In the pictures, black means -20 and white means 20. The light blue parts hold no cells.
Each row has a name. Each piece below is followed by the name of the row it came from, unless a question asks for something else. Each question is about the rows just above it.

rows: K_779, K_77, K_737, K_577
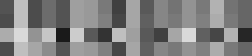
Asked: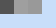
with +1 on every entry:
-6; 6; 5
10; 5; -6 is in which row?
K_737
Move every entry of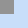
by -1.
2

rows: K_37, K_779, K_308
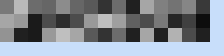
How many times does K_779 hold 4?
2
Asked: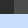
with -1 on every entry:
-14; -9
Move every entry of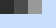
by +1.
-12; -7; 5
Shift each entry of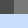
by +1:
-7; 0
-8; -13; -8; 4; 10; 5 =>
K_779
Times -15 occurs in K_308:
4

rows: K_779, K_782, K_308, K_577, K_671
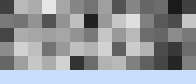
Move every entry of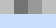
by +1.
11; -1; 5; 11
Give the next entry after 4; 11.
15
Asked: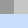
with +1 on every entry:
5; 12
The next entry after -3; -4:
2
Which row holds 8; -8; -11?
K_577
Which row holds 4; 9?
K_308
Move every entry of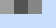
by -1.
4; -8; 0

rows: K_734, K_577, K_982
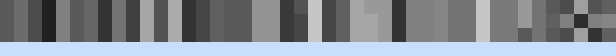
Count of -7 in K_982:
1
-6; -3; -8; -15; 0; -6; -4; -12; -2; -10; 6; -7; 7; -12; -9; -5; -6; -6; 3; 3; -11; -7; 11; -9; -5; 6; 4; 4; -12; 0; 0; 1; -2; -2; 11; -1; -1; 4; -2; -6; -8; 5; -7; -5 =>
K_734
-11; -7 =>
K_734
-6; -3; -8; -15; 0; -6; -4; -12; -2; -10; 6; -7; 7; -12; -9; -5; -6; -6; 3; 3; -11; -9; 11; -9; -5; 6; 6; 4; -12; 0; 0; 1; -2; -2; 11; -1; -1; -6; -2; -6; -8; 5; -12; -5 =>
K_982
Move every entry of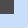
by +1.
-7

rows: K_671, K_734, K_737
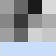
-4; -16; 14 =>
K_671
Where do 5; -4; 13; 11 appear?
K_737

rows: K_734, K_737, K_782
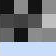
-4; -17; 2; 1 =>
K_782
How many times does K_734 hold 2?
2
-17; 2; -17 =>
K_734
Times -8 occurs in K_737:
0
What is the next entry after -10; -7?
10

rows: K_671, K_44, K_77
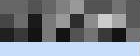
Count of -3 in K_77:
0
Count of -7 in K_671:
3
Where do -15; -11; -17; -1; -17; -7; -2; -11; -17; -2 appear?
K_77
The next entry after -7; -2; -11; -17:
-2
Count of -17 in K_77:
3

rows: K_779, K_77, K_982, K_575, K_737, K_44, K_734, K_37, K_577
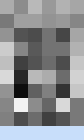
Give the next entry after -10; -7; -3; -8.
11
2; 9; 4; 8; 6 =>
K_779

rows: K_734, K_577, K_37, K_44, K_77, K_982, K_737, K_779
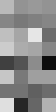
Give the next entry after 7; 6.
1
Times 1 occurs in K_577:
2
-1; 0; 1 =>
K_577

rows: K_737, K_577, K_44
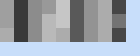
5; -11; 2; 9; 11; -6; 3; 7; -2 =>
K_577
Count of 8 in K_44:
0
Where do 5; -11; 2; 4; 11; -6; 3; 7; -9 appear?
K_737

